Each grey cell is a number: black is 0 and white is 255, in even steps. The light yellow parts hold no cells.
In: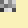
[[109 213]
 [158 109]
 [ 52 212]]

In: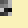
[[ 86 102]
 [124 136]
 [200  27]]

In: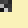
[[ 62  72]
 [178  43]
 [ 18 201]]

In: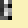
[[ 56 243]
 [ 53 124]
 [ 42 197]]

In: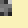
[[ 99  46]
 [118 120]
 [134 116]]

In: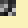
[[ 64  85]
 [122 174]
 [178  86]]

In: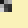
[[ 22 146]
 [173  58]
 [211  74]]

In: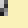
[[208  92]
 [201  48]
 [ 85 131]]

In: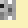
[[196 165]
 [ 30 167]
 [182 175]]
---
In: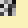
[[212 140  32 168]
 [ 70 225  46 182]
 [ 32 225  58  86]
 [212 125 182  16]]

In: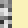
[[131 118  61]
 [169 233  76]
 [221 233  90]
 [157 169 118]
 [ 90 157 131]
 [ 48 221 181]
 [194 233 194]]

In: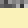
[[100  84  84 100 171  55 200]
 [129  70 155 129 143 114 155]]

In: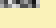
[[176 104 146 222 192  80  80 146  51 176]
 [133  66 222 118  36 118 160  92  21 207]]

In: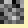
[[ 99 139  70 167 112  86]
 [ 28 112  86 125  86  99]
 [155  99 125  54  15 167]
 [ 86  70 139 205 139  54]
 [ 28 139 155 112  70 125]
 [ 54 191 179   3  99 155]]

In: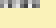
[[129 226  76 187 226 114  64 239  90 129]
 [160 187 114 173 202 144 102 202 144 160]]

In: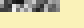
[[129  62  47 228 172 103 214 159 129  91  47 172 116  91 145]
 [ 62  62  77 241 116 202 145 202  77  35  77 188  91 103 129]
 [188  62  91  35  21  21 145 159 202 103 103  77 172 145 159]]

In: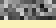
[[ 50 215  64  78  90  34 158  90 104  64  50  50  34  64]
 [132 132  78  90  90 202 104 132  64 118 186 144 132 118]
 [158 202 104 158 118 144 158 132 158 118  19 144 144 186]
 [144  78 118 104 186 186  50 132  50 172  78  34 186 118]
 [104 186 158 144 144 104  90  90  64 118 104 172 202  78]]

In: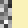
[[175 116  43]
 [103 189  59]
 [147 160  73]
 [ 87 248 160]
 [205  59 175]
 [103 131 189]
 [220 103 205]]
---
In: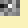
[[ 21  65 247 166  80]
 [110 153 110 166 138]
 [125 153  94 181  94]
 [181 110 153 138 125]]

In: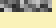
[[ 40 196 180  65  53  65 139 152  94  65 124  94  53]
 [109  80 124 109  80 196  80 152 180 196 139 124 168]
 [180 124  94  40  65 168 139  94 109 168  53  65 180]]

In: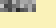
[[123 111  70 136  41  83  96 167  96]
 [136 123  83 181 123 167 167 152 181]
 [197  70  83 111 123 181 136 167 111]]

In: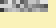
[[ 54 151 182 196 182 137 166 124 166 182 151 151]
 [ 82 137 224 137 210  94 124 196 196 166 224 224]
 [210 210 210 166  94 196 124 166 137 124 110  82]]

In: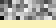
[[  4 176 218 164  48 218 136  92 136 190 152 218 232 123]
 [ 60 108  60 218 190 123 232 205 164 136 123  76 108 176]
 [ 92 176 244 176 136 152 244 205 123 205  92  76 190 205]
 [136 164  76 164  92 136 108 218 176 190 136 232 152 152]
 [176 136 190 152 218 205 190 164 164 108 123 152  76 176]]

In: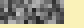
[[ 51  66 134  95 122 134 109  66  79  37 122  95  79 148  95  79]
 [ 66 177  51 109 163 163  66 148  37 122  79  95  79  79  51  95]
 [ 95  79  66  51 192 148  95 122  79 163 134 122  51 122  95  66]
 [109 134  66 134  95 109 109 148 177 163 109 134 163  66  79 148]
 [122 148  66  95 109  79 163  95 163 177 148 109 109  51 122 163]
 [134  79 177 177 134 148  37 134  95  37  51 122 163 163  79  66]]

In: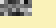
[[ 74 179  74  43  28  58 148 133]
 [ 89 103 133 103 133 119 103 103]
 [148 133  89 163  89 179 163 219]
 [219 119  43  58  89 191  15 119]]

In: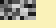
[[ 16 122  43  85  85 176  97 191 109]
 [ 43 151  16 122 203  29 151 176 176]
 [ 97  97 136 215 215 151  43  16  58]
 [136  58  58 164  70 203 215 136 151]
 [191  97 164  85  85 191 191  29  29]]

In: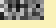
[[ 29  99 141  54 167  70  70 112 126 126  54]
 [ 41 199 153 112 153 183  70 141  54  70 153]
 [112 183  29  86  13  54  41 126 141  13 167]
 [214 112  70  99  41 183  86 126  99 126 141]
 [228 141  70 167  29 183  86 183  86 153 126]]
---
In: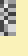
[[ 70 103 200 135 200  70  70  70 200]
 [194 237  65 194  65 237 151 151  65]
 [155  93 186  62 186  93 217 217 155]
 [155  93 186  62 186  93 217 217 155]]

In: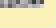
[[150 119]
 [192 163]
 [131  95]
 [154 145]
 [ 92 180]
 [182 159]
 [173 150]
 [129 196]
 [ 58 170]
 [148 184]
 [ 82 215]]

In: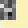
[[107 227 107  86  84]
 [131 104 194 131 154]
 [ 68  68 192  26  82]
 [110 143 110 110 110]]

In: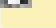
[[129 162]
 [ 97 127]
 [250 106]
 [244 151]
 [234 129]
 [ 41 185]
 [ 51 169]
 [159 166]]

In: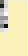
[[103  30 181 201 150 175 122 219]
 [219 210 230 252 149 206  18 235]]

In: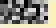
[[ 26 114 102  60 184 121]
 [  5 117 117 130  50  78]
 [160 195  86  31  56 189]
 [ 30  48 112  90 222  59]
 [171  38 204  64 182  45]
 [203 130   4  47  25 146]
 [  0   2 119 194  70 191]
 [ 70  78 222 146  69  32]
 [164  23 222 124  14 132]
 [189  24   3   4  89  77]
 [159 152 221 169 197  96]
 [202  61  93 196   7 185]]
